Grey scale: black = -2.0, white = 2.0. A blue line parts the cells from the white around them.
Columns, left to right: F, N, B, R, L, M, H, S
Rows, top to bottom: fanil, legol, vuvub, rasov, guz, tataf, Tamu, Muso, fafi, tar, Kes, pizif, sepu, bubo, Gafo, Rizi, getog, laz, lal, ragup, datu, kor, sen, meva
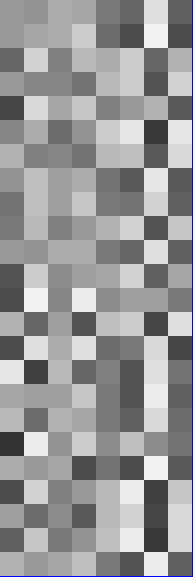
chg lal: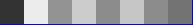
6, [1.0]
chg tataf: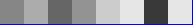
3, [-0.3]
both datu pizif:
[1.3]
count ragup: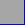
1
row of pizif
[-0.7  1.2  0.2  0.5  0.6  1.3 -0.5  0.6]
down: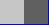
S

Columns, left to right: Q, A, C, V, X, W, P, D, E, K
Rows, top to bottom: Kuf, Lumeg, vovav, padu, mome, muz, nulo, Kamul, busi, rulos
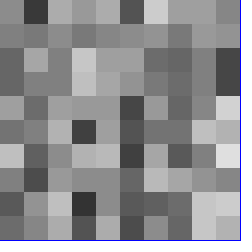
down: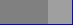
C
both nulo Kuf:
[0.2]
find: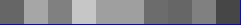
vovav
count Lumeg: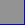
2
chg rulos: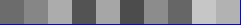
5, [0.7]
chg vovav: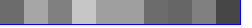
1, [-0.4]
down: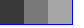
A

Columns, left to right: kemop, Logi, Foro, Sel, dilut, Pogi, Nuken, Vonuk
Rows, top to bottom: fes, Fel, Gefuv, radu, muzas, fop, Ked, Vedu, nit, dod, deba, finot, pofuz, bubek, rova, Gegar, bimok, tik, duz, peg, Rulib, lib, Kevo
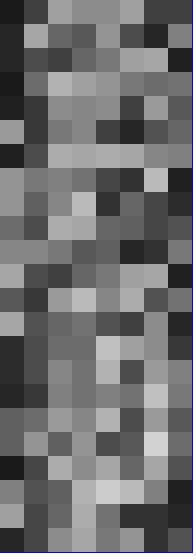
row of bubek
[ 0.6 -0.7 -0.4 -0.2 -0.7 -1.0  0.2 -1.4]
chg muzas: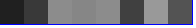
8, [-0.6]

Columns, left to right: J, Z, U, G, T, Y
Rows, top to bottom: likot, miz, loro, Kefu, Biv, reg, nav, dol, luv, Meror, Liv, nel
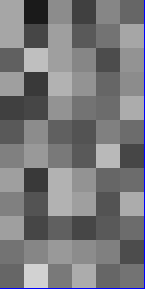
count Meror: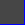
2
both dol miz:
[0.5]
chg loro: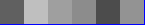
4, [0.1]
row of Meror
[ 0.5 -0.9 -0.5 -0.9 -0.6 -0.3]

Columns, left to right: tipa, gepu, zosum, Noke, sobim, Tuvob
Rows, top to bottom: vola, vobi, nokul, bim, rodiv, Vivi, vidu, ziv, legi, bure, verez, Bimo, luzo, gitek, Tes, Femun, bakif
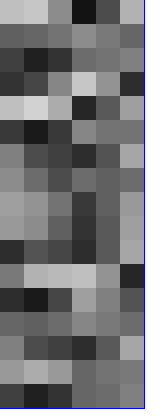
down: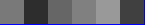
tipa
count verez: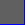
0
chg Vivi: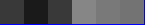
5, [-0.2]
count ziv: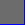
3

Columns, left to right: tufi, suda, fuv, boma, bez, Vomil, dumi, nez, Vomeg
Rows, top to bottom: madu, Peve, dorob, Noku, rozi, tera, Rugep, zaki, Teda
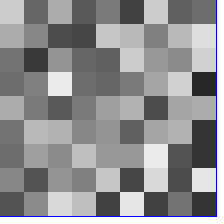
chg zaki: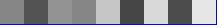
4, [0.0]
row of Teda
[-0.7  0.2  1.4  1.0 -1.0  1.6 -1.0 -0.2 -1.2]
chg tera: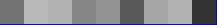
6, [-0.5]
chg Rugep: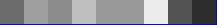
9, [-1.2]
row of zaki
[ 0.1 -0.7  0.3  0.0  1.1 -0.9  1.4 -0.8  1.6]

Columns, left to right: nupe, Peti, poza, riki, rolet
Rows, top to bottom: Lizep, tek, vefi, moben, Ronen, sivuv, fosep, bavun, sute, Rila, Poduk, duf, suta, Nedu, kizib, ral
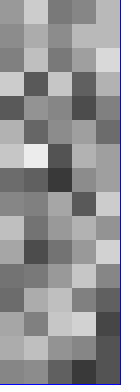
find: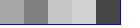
Nedu
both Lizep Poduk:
[0.4]

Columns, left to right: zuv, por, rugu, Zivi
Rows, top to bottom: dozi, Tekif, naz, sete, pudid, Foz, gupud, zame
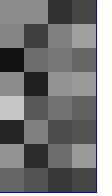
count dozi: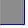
2
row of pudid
[ 1.1 -0.6 -0.2 -0.5]

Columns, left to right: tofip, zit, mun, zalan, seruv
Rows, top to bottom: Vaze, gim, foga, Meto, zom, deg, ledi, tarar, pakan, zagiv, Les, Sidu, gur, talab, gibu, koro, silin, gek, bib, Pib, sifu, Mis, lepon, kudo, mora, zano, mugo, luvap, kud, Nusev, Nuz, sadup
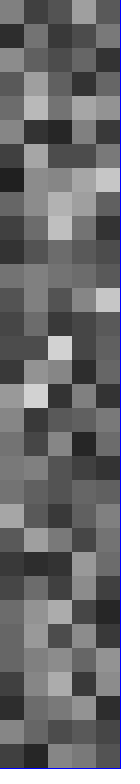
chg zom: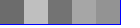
2, [0.9]
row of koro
[-1.1  0.3  0.1 -1.3 -0.4]
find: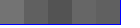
sifu

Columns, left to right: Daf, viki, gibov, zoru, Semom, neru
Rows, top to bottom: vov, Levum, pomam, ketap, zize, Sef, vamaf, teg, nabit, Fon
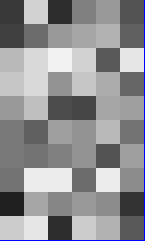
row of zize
[ 0.4  1.0 -0.8 -0.9  0.6  0.5]
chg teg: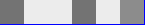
4, [-0.3]
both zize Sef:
[0.5]
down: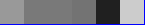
Daf
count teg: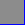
1

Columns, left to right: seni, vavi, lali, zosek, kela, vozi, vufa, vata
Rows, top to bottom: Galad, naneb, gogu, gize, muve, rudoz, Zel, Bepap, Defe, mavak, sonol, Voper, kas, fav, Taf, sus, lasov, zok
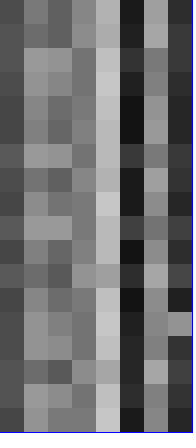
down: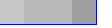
kela
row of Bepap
[-0.8 -0.2 -0.5  0.1  0.8 -1.6  0.5 -1.2]
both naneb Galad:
[-0.5]

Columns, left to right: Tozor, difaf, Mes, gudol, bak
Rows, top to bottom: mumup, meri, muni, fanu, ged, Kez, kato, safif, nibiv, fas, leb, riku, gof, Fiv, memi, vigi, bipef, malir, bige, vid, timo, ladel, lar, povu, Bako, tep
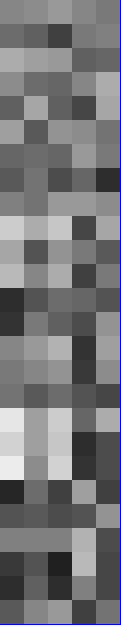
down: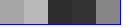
Tozor
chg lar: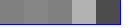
2, [0.0]
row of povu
[-1.1 -0.7 -1.5  0.9 -0.9]

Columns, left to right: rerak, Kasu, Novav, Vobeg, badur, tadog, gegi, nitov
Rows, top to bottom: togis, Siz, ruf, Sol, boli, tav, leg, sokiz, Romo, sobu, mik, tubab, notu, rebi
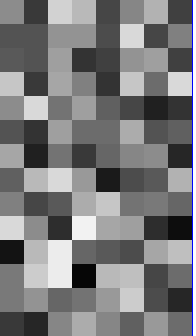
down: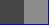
Kasu
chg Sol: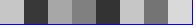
7, [-0.3]
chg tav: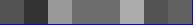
3, [0.5]
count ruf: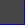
0
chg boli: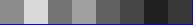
8, [-1.2]
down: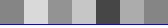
tadog

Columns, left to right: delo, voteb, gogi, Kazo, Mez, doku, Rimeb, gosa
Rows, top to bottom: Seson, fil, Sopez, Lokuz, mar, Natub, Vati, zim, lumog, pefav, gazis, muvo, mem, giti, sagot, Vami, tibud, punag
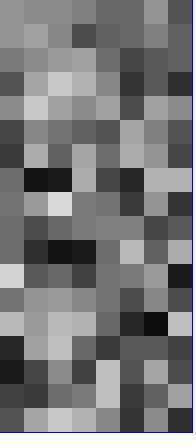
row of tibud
[-1.0 -1.1 -0.3 -0.1  1.0 -1.1 -0.5  0.5]
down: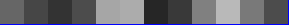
doku
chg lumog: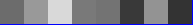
1, [-0.2]
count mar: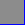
3
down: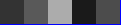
gosa
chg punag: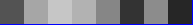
8, [-1.3]

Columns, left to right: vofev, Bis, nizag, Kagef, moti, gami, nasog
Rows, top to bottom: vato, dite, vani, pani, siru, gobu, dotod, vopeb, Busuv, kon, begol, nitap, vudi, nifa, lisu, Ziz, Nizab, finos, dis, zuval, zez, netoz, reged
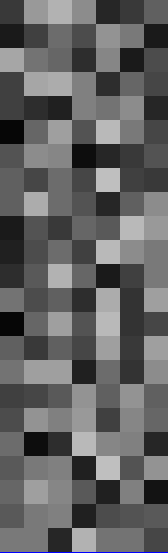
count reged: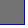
2
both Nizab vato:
[-0.5]
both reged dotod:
[-1.4]
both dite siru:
[-1.0]

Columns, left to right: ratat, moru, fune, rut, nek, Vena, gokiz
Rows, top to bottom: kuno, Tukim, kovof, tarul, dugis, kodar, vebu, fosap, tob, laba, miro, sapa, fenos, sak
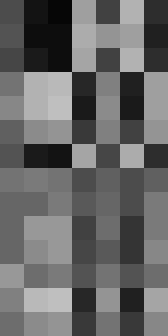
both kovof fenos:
[0.6]
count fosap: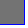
2
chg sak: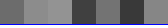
4, [-1.1]

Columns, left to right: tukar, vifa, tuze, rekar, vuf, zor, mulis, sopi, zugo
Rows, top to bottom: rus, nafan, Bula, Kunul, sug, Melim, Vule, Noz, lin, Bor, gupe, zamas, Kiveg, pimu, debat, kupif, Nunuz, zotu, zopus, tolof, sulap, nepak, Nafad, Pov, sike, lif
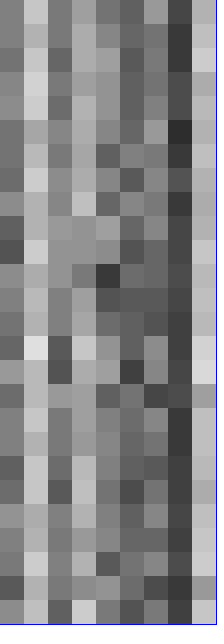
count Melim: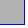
1
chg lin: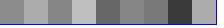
2, [0.8]
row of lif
[ 0.2  1.0 -0.5  1.2 -0.1 -0.7 -0.1 -1.0  1.1]
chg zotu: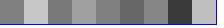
6, [-0.3]
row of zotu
[ 0.0  1.1 -0.1  0.5  0.0 -0.3  0.1 -1.1  1.0]

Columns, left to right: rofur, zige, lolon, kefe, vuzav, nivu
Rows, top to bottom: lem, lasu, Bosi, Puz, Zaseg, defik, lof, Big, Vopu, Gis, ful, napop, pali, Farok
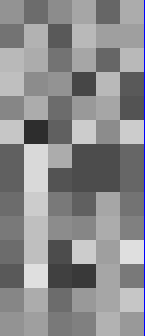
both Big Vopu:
[-0.5]
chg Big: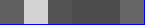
2, [1.4]
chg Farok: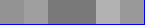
4, [0.0]

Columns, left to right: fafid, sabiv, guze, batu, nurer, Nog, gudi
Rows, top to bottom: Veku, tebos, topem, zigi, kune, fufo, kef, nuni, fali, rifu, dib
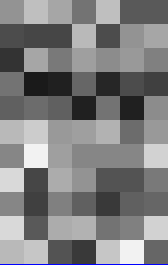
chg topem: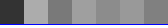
2, [0.6]
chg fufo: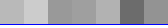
7, [0.4]
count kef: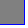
0
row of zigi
[-0.2 -1.6 -1.5 -0.4 -1.4 -0.8 -1.0]
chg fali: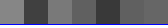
3, [0.0]
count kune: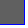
2

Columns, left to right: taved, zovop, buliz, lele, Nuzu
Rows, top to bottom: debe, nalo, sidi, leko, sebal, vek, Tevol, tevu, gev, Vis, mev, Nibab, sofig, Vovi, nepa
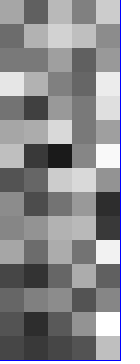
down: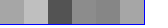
taved
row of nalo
[-0.3  0.8  1.3  1.0  0.2]
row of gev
[ 0.2 -0.8 -0.2  0.4 -1.3]

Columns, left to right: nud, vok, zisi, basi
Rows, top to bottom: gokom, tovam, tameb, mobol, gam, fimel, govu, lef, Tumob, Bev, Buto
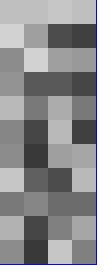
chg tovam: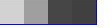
3, [-0.8]
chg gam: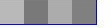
4, [-0.1]
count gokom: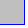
3
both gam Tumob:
[-0.1]
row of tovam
[ 1.3  0.5 -0.8 -1.0]
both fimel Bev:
[-0.9]

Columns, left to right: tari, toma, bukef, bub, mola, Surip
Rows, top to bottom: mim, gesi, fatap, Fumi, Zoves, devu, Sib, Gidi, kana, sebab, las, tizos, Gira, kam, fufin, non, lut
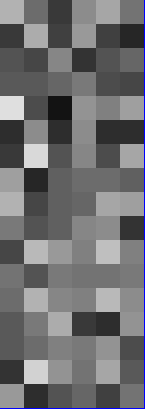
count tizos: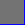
3
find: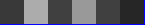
gesi
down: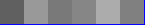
bukef
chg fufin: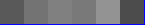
2, [-0.3]
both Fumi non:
[-0.6]
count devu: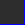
4
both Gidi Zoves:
[0.5]

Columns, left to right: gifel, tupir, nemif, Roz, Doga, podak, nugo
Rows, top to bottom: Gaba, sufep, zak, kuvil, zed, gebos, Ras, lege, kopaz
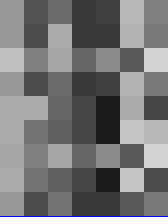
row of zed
[ 0.7  0.7 -0.4 -0.9 -1.6  0.7 -0.9]
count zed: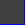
0
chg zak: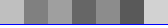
3, [0.6]
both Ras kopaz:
[-0.6]
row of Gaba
[ 0.4 -0.7 -0.3 -1.1 -1.0  0.9  0.0]
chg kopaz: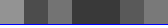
1, [0.4]

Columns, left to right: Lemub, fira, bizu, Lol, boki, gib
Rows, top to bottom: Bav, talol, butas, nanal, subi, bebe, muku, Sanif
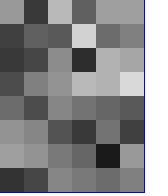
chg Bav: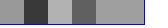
3, [0.9]
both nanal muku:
[0.3]
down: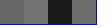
boki

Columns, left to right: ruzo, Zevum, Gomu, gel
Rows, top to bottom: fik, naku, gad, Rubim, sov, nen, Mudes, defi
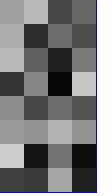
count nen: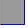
1
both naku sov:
[-0.3]
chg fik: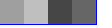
2, [0.9]
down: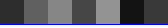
Zevum

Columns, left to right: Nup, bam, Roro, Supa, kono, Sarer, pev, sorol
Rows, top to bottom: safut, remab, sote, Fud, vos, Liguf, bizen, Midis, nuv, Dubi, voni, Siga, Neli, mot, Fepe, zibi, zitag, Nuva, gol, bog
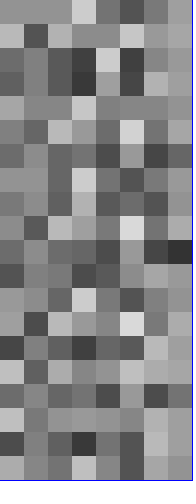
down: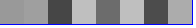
Nup
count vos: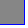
4
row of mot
[ 0.5 -0.8  0.9  0.4  0.1  1.4 -0.1  0.7]
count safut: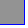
3

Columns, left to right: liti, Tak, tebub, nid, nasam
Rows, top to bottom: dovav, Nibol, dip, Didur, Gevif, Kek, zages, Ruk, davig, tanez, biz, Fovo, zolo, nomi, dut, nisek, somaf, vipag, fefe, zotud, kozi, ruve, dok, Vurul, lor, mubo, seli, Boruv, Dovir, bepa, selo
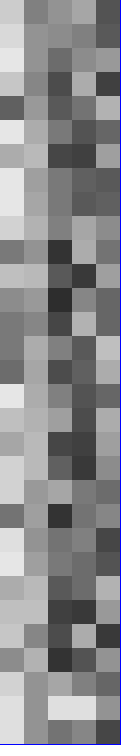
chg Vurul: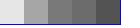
2, [0.5]
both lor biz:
[0.7]
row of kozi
[ 1.3  0.4  0.6 -0.1 -0.3]
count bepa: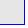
0
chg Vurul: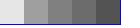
3, [-0.1]
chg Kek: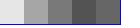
2, [0.7]

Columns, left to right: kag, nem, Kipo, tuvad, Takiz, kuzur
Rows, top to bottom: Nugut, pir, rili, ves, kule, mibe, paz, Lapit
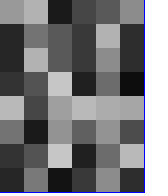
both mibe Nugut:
[-1.6]
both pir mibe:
[-0.2]
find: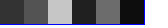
ves
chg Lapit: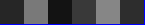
5, [0.2]

